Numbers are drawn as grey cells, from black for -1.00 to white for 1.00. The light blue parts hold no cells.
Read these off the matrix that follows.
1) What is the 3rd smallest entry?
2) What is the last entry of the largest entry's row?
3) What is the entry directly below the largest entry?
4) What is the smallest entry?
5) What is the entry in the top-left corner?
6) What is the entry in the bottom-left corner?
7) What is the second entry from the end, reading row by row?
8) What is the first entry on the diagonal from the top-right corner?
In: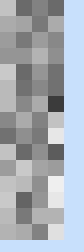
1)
-0.22
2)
0.87
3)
0.81
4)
-0.54
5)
0.52
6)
0.40
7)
0.01
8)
-0.17

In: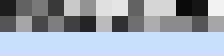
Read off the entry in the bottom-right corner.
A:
0.30
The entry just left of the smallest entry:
0.69
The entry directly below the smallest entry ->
0.10
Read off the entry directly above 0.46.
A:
0.75
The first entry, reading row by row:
-0.78
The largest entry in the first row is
0.90
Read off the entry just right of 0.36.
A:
0.10
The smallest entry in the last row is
-0.72

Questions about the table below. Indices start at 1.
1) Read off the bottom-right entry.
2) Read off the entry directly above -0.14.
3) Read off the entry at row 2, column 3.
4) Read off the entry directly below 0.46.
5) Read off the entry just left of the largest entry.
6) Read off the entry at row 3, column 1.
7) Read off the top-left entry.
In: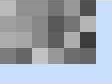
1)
-0.20
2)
0.36
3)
0.07
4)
0.25
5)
-0.20
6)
0.36
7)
0.46

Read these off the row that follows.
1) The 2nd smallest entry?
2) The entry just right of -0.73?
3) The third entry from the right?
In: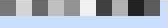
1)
-0.49
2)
-0.28
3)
0.38

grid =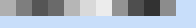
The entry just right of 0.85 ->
0.15
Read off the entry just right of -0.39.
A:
-0.61

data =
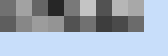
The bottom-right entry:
-0.16
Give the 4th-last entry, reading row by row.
-0.11
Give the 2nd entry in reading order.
0.27
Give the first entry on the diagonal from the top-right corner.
0.32
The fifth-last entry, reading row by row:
-0.36

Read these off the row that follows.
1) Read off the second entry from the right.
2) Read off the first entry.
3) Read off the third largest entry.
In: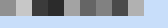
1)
-0.42
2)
0.13
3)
0.28

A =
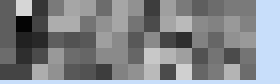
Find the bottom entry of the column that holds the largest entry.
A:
-0.47
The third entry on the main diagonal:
-0.69
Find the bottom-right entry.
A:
-0.15
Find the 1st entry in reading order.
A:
-0.26
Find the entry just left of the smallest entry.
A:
-0.26
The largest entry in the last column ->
0.20
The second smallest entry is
-0.74
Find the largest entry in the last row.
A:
0.63
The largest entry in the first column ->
-0.15
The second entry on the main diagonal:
-0.97
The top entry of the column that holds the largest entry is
0.68
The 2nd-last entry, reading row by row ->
0.41
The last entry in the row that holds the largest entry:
-0.04
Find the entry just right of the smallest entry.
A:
-0.47
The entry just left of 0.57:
-0.20
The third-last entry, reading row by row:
-0.04
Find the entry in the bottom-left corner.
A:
-0.47
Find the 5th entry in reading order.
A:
0.30
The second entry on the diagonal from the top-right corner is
0.20
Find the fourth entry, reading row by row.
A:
-0.04
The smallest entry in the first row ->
-0.58
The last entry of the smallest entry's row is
0.02

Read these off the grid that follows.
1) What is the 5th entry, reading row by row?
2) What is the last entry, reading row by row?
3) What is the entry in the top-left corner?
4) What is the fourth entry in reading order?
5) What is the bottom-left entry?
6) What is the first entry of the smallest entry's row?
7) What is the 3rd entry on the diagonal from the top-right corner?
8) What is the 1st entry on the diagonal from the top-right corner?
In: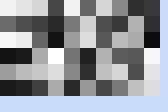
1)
0.89
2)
0.73
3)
0.89
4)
-0.44
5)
-0.79
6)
0.94
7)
0.46
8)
-0.56

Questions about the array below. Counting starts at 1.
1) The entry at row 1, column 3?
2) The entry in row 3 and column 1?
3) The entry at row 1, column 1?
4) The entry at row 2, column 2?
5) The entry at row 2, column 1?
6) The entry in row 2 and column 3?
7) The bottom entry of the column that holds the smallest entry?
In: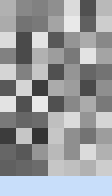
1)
0.01
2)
0.72
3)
0.39
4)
-0.10
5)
0.34
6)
-0.05
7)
-0.15

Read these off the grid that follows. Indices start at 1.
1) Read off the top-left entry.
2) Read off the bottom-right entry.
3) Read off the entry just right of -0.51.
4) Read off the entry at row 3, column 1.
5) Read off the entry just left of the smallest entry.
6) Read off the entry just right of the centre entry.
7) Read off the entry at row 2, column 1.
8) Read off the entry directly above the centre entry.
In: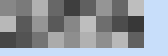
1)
0.06
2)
-0.25
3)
-0.25
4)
-0.45
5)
-0.40
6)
0.49
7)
0.44
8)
-0.51

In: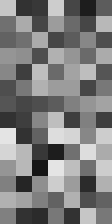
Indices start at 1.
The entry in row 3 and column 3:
0.34
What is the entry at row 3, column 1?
-0.23
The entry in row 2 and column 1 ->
-0.12
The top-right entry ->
-0.28
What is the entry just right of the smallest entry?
0.79
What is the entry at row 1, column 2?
-0.61
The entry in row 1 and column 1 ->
0.55
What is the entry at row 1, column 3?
-0.56
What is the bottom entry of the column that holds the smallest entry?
-0.66
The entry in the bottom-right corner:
-0.06
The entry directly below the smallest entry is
0.12
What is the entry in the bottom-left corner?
0.00
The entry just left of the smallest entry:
0.44

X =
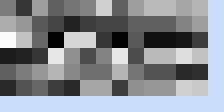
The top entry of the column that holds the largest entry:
-0.03
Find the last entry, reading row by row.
0.58
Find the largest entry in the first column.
0.97
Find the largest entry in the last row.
0.63
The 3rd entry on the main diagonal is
-0.19
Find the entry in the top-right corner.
0.41
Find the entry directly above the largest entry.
0.36
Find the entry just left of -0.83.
-0.88
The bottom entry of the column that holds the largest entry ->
-0.68
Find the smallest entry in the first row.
-0.58
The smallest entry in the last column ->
-0.63
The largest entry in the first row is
0.63
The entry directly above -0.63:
0.52
